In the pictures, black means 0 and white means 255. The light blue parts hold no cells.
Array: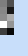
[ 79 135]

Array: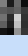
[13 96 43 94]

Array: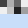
[238  33]

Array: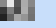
[135 174 166]

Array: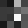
[67 93 50 24]

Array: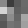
[106  95 140  87]
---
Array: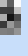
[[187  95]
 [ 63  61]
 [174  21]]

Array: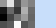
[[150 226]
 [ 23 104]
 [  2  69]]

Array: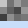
[[197 115]
 [135  97]
 [ 63 143]]

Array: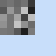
[[108 116]
 [ 87 151]
 [153 116]]

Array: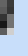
[[ 99  58]
 [ 90  53]
 [ 52 114]]

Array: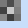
[[120  77]
 [ 66 201]
 [137  61]]

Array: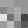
[[164 163]
 [135 157]
 [225 114]]

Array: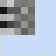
[[167 201]
 [ 21  88]
 [173 184]]

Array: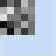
[[ 49 114]
 [174 221]
 [221 123]]
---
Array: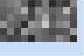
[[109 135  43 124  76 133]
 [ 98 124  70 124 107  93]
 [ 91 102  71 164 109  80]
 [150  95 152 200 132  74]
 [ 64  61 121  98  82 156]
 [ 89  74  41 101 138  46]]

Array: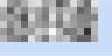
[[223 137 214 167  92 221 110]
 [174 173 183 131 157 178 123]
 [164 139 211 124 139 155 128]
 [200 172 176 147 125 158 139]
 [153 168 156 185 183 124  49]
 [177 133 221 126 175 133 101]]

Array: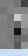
[[125 116]
 [116 134]
 [133 201]
 [126 103]
 [127  18]
 [130  99]
 [124  88]]

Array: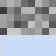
[[158 161  86 148]
 [ 60 101 184  87]
 [165 119 119 139]
 [161  77 194 183]
 [ 76 199 150  96]]

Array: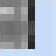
[[124 123  51]
 [196 133  40]
 [142 129  40]
 [115 116  70]
 [113 114  74]
 [125 124  50]
 [161 131  38]]

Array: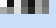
[[250 230  20 110]
 [167 222  38 125]]

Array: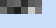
[[ 60 104  91]
 [112  28 201]]

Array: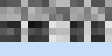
[[ 80  92  97  79 186 100 190  83]
 [151 147 183 139 104 159 128 135]
 [166 175 168 168 134 168 135 181]
 [ 56  39  17  56 208  32 205  66]
 [ 88  68  81  90 187  74 204  85]
 [ 65  58  50  60 211  47 214  42]]
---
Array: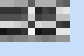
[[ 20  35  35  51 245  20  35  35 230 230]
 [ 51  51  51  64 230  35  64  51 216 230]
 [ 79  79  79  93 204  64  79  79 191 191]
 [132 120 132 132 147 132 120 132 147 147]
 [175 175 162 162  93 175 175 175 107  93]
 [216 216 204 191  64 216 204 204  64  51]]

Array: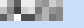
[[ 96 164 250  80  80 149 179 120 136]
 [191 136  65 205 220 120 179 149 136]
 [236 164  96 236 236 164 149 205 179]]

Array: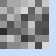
[[ 44  96  96 124 168  83  71]
 [ 96 137 137 152 199  71 215]
 [110 183 152  71 110 124  71]
 [124 168 168 183 199 110 199]
 [152  83 137 110 199  83  83]
 [168 199 152  58  96 137 137]
 [183 137 183 215  96 183 124]]

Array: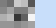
[[125 109 202 189  85]
 [137 162 125 125 175]
 [149 149 137 149 162]
 [175 189  55  97 244]]

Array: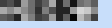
[[ 64  79  48 156 110  64  94 169  35 110  20 110 126  94]
 [ 94  79  35 169 126  64  79 156  35  94   6 185 140  64]
 [169 140 169 140 110  48 126  79  35  35 156 212 199 140]]

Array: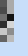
[[ 47 213]
 [ 74 170]
 [ 87 170]
 [ 99 186]
 [111  20]
 [199 141]]

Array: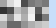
[[ 50  77 191 163 229  90 204]
 [163 217 241  77 120 134 120]
 [175 105 105 147 175 191 204]
 [217 147 229 175 241  63 120]]
